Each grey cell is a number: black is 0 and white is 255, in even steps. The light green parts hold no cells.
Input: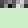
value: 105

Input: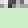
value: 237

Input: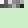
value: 102

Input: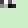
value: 254

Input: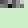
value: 102

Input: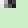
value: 168

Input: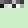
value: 85

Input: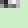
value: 38

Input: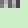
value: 179
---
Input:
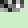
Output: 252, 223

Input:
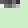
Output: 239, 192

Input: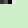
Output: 233, 89

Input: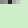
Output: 194, 166

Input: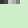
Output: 202, 172

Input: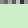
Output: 191, 165

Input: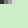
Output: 218, 161
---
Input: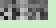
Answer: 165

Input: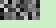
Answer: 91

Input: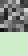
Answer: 103

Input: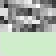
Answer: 238

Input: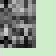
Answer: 150

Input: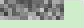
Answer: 153

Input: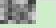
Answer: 186
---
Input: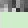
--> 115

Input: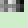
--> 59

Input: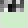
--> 218

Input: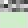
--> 103

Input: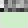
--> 179

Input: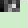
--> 114

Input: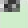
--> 57

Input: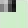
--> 99

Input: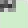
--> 193

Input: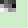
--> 77
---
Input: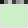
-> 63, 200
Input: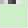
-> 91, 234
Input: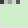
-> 155, 211
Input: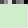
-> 40, 218
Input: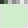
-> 139, 232
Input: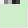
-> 185, 240
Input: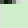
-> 44, 213
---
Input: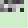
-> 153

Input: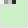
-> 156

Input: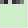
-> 52

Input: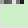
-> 225

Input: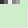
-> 234

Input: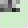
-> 112

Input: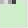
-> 221
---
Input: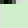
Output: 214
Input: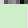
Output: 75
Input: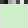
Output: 48
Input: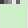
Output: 102
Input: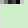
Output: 199
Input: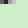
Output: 198
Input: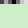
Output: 223
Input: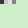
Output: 131
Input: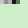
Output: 103
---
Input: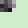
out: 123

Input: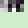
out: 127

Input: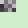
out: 203

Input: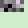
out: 90

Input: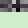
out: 93

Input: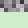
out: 110

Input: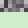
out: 196
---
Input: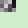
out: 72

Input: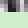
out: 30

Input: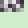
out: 190

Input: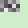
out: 140

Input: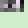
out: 104

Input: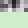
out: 235

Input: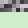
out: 105
